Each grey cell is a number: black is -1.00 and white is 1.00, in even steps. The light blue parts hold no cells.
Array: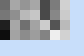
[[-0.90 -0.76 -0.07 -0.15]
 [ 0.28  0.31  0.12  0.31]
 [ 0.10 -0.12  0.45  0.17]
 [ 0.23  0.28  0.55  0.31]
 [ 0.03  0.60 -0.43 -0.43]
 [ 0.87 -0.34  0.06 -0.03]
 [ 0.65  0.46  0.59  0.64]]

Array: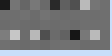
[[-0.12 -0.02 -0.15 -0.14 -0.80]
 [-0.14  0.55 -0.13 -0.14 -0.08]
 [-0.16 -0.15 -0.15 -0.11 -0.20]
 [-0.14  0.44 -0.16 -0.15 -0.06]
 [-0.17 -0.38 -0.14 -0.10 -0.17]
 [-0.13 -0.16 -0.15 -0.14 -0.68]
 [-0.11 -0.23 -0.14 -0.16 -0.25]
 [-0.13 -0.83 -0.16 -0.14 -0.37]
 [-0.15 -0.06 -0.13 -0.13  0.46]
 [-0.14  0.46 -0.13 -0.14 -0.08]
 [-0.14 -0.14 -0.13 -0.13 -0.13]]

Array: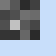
[[-0.59 -0.38 -0.47 -0.07]
 [-0.60  0.51 -0.38 -0.32]
 [-0.19 -0.30 -0.12 -0.66]
 [-0.67 -0.45 -0.16 -0.50]]

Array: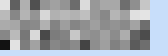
[[-0.86  0.06  0.34  0.46  0.77]
 [ 0.77  0.46  0.31  0.06 -0.25]
 [-0.02 -0.07  0.05  0.41  0.38]
 [ 0.27  0.70  0.08  0.16 -0.37]
 [-0.20 -0.43  0.39  0.69  0.17]
 [ 0.06 -0.03  0.03  0.39  0.26]
 [-0.01  0.03  0.24  0.44  0.16]
 [ 0.08  0.56  0.04  0.40 -0.15]
 [-0.47  0.17  0.12  0.50  0.72]
 [ 0.11  0.12  0.25  0.20  0.19]
 [ 0.25  0.26  0.10  0.07  0.32]
 [ 0.01  0.10  0.15  0.42  0.32]
 [ 0.14  0.36  0.08  0.26 -0.14]
 [-0.29 -0.23  0.28  0.76  0.12]
 [-0.14 -0.40 -0.14  0.79  0.55]]

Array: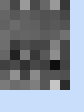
[[-0.04 -0.25 -0.50 -0.20 -0.14 -0.13 -0.23 -0.21 -0.12]
 [-0.15  0.13 -0.43 -0.74 -0.54 -0.22 -0.16 -0.31 -0.44]
 [-0.11 -0.49 -0.62 -0.05 -0.38 -0.21 -0.23 -0.24  0.21]
 [-0.01  0.08 -0.44 -0.57 -0.46 -0.22 -0.25 -0.31 -0.43]
 [-0.32 -0.34 -0.51 -0.31 -0.45 -0.28 -0.34 -0.36 -0.19]
 [ 0.55 -0.34 -0.89  0.11  0.01 -0.25 -0.30 -0.33  0.20]
 [-0.66 -0.37 -0.48 -0.45 -0.45 -0.11 -0.35 -0.44 -0.57]]

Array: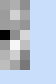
[[ 0.48  0.41  0.19 -0.99  0.23  0.22  0.27]
 [ 0.29  0.62  0.93  0.11  0.27  0.64  0.37]
 [-0.06  0.06  0.50  0.68  0.17  0.31  0.12]]

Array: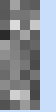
[[-0.36 -0.16  0.09 -0.16 -0.09  0.11  0.26 -0.67 -0.15 -0.30 -0.29]
 [-0.16  0.63 -0.05  0.09  0.07  0.03  0.00 -0.10  0.71 -0.07  0.27]
 [ 0.21  0.46 -0.01 -0.34 -0.07 -0.16 -0.27  0.29 -0.14 -0.08 -0.22]
 [-0.17 -0.44 -0.40 -0.08 -0.41 -0.37 -0.20 -0.26  0.56  0.03 -0.28]]

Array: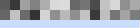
[[-0.20 -0.28]
 [ 0.52 -0.56]
 [-0.17  0.26]
 [-0.60  0.02]
 [ 0.66  0.36]
 [ 0.12  0.70]
 [ 0.45  0.72]
 [ 0.12 -0.19]
 [ 0.53 -0.09]
 [-0.55 -0.41]
 [ 0.50  0.53]
 [-0.08  0.69]
 [ 0.28  0.12]
 [-0.03  0.33]]
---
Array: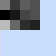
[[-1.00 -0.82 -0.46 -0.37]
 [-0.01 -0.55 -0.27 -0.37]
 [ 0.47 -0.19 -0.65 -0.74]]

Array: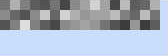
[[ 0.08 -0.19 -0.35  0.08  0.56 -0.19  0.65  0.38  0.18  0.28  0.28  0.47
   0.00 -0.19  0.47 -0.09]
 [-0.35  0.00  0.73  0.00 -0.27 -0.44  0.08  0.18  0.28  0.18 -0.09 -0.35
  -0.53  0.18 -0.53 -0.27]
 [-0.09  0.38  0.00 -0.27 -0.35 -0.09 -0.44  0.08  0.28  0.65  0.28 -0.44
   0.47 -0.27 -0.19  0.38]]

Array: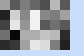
[[-0.12 -0.94  0.36  0.36  0.53  0.45 -0.66]
 [-0.66 -0.57  0.26  0.80  0.72 -0.02 -0.74]
 [ 0.26 -0.30 -0.02 -0.20 -0.38  0.45 -0.30]
 [-0.74  0.63  0.07  0.89  0.07 -0.02  0.26]
 [-0.48  0.80  0.17  0.89 -0.30 -0.12 -0.30]]

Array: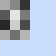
[[ 0.34 -0.12  0.42]
 [ 0.34  0.06 -0.59]
 [-0.69  0.61 -0.42]
 [-0.32  0.78 -0.04]]

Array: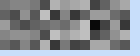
[[-0.23 -0.40  0.14 -0.32  0.50 -0.57  0.04 -0.57 -0.23  0.22  0.22 -0.15
  -0.32]
 [-0.15 -0.32  0.04 -0.32  0.40 -0.57 -0.05 -0.48 -0.40  0.32  0.32 -0.15
  -0.32]
 [ 0.22 -0.23 -0.40 -0.23 -0.15 -0.05 -0.15  0.14  0.50 -0.93 -0.48  0.22
  -0.57]
 [-0.05  0.04  0.04 -0.05 -0.40  0.40  0.22  0.32  0.40 -0.48 -0.23  0.14
   0.32]
 [ 0.04  0.14  0.14  0.04 -0.40  0.50  0.22  0.40  0.50 -0.48 -0.23  0.14
   0.40]]

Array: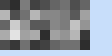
[[-0.49 -0.65 -0.03 -0.49 -0.39 -0.21 -0.11 -0.39 -0.21]
 [-0.39 -0.57 -0.11 -0.57 -0.49 -0.21 -0.11 -0.11 -0.65]
 [ 0.43 -0.39 -0.11  0.43  0.06  0.06 -0.03 -0.30  0.26]
 [-0.21  0.60  0.16 -0.30 -0.30  0.06 -0.03  0.52  0.16]
 [ 0.34  0.78  0.26  0.34 -0.65  0.26  0.16  0.43 -0.57]]
